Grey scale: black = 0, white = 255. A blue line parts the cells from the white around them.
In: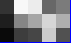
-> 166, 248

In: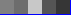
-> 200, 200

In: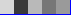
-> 185, 215

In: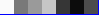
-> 198, 250

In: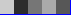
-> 118, 204

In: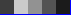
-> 146, 203

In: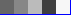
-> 187, 247

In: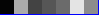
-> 86, 228

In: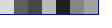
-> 185, 219
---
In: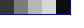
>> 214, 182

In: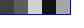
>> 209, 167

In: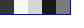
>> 247, 213

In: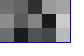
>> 203, 185

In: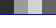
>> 210, 155

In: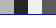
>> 240, 182

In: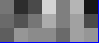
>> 212, 181
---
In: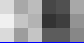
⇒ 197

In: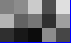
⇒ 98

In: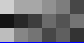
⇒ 40

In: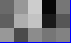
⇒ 174

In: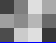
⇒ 139

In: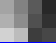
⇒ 141

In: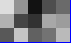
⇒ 69

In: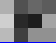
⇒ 41

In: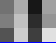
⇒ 193
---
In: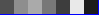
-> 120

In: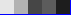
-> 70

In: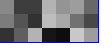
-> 189

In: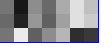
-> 96

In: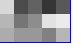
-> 141

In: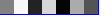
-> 215

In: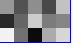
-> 204

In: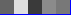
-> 58

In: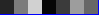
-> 6
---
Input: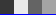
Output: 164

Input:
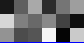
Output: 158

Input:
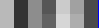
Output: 75

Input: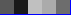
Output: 109

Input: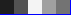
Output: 115

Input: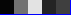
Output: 63

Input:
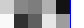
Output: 19

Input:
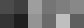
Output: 136

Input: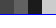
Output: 204
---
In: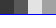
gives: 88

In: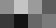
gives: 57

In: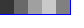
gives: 105

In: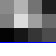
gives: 22

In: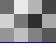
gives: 67

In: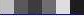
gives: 60

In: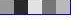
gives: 118

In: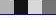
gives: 116

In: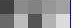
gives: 84
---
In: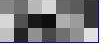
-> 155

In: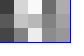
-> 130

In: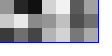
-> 79

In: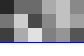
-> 193

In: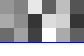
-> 210

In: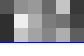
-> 114
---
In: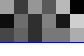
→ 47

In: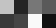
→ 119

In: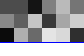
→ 197

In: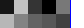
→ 52

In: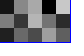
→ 181

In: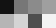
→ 139

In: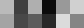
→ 175

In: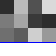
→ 57

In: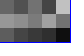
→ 123
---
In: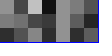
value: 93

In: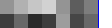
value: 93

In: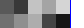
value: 164

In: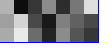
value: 97

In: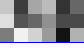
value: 73

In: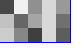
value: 216

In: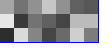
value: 187
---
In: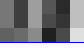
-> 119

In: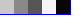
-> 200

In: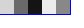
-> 213

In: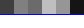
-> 63

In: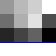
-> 152

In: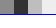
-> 139

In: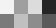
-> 243

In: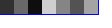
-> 49
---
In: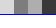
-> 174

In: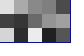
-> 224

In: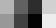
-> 209

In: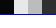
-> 188

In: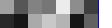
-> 200

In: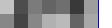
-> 186
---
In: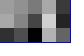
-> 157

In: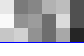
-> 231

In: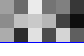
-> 160

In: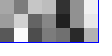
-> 167

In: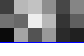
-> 62

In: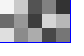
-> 245
